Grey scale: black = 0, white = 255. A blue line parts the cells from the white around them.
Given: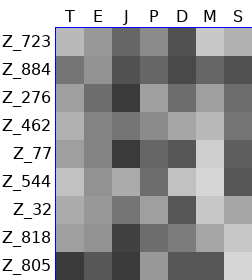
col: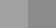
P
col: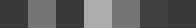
J
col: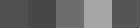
D
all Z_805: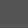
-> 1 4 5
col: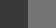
J
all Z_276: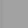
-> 0 3 5

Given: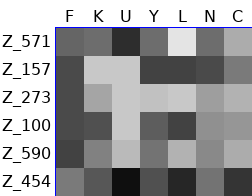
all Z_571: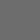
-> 1 3 5
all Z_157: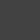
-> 3 4
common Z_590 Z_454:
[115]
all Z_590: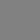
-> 1
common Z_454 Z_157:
[122]
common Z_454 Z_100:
[80]
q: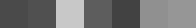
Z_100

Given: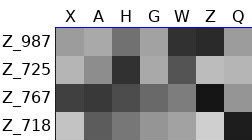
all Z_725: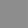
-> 1
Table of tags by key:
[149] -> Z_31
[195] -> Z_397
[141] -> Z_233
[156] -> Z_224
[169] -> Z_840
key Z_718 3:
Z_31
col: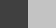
X
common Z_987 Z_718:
[162]
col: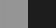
Q

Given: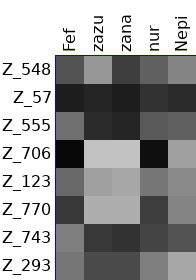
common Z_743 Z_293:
[126]
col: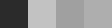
zazu
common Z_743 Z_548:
[83]

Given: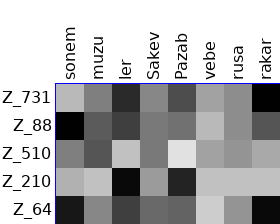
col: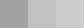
vebe
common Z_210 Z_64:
[9]
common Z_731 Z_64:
[135]
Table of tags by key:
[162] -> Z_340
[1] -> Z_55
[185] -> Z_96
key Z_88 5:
Z_96
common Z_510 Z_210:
[193]
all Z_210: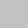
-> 1 5 6 7

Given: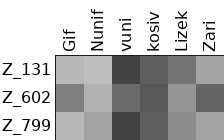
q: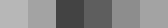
Z_799
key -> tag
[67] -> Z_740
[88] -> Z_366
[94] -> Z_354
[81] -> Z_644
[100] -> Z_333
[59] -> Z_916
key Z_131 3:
Z_354

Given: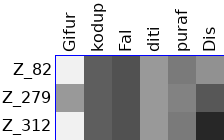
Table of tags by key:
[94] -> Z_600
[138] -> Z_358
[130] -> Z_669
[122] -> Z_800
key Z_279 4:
Z_669
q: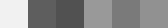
Z_82
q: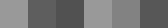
Z_279

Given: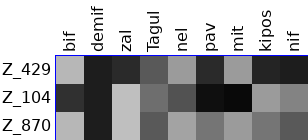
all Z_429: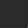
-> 2 5
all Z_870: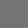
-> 5 7
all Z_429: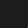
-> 1 8
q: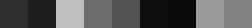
Z_104

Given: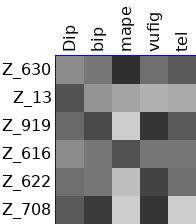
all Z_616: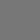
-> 1 3 4
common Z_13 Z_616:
[82]
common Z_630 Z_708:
[90]
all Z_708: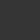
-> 3
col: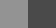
bip
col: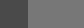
bip
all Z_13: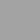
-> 2

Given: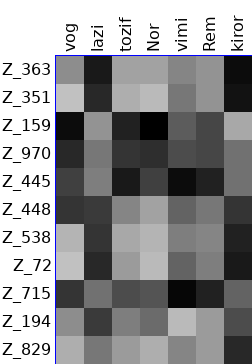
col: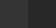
lazi
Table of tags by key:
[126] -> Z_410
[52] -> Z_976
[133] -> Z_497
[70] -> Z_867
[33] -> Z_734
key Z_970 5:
Z_867
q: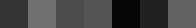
Z_715
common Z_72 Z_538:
[126]
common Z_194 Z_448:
[58]
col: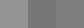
lazi
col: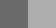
Nor

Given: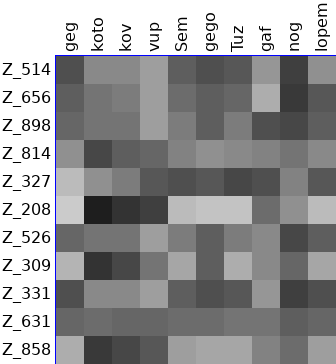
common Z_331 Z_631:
[94]
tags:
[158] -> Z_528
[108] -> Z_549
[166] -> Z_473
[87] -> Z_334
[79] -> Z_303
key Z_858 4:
Z_528

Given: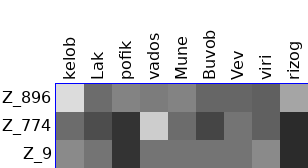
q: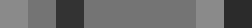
Z_9
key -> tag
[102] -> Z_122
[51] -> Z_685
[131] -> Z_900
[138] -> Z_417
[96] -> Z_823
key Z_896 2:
Z_900
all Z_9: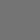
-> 1 3 4 5 6
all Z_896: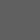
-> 7

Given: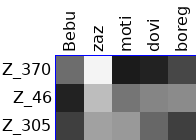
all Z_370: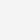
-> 1
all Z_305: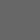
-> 3
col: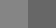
dovi
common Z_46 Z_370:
[34]

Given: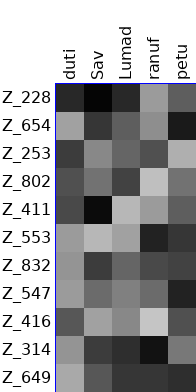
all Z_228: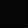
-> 1
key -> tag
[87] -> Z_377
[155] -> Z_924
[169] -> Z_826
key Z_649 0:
Z_826
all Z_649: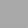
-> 0
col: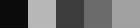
Sav
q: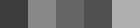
Z_253

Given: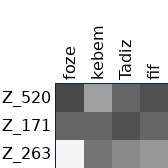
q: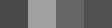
Z_520
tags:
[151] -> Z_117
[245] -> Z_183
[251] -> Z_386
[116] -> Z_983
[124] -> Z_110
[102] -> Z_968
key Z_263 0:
Z_183
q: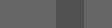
Z_171
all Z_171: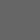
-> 0 1 3
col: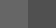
Tadiz

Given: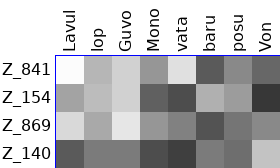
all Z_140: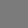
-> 1 2 5
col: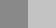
Von
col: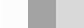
Lavul

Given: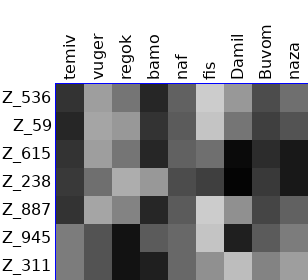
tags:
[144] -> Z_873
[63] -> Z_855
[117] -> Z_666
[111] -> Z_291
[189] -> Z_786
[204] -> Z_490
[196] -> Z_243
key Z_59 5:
Z_243
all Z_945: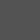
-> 1

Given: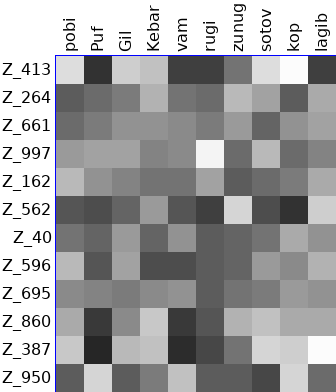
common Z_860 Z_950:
[193]
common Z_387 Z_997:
[185]
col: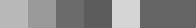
zunug
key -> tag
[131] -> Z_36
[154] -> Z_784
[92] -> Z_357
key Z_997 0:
Z_784
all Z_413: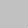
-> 3
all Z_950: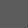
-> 0 2 5 6
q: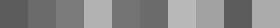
Z_264

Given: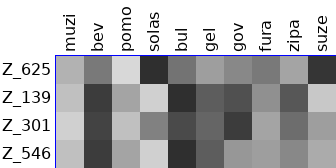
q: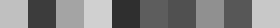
Z_139
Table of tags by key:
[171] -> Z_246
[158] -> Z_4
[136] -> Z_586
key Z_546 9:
Z_246
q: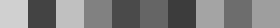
Z_301
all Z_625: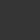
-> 9

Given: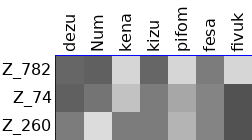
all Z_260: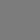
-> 0 2 3
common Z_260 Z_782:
[124]
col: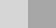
pifom
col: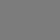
kizu
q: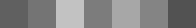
Z_74
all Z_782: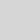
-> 2 4 6
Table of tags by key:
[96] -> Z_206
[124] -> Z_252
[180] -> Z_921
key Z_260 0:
Z_252

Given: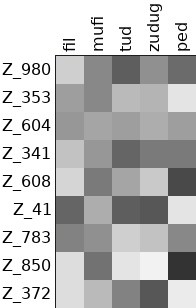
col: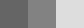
fil
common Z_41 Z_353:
[228]

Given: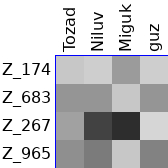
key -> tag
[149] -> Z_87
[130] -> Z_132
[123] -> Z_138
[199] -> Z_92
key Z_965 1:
Z_138
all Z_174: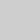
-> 1 3
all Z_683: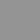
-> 0 1 3

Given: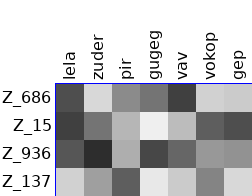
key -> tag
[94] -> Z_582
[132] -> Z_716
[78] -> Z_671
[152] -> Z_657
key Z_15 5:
Z_582
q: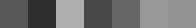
Z_936

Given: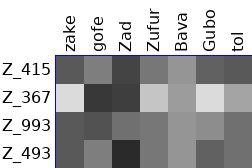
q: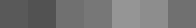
Z_993
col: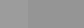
Bava
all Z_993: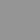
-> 4

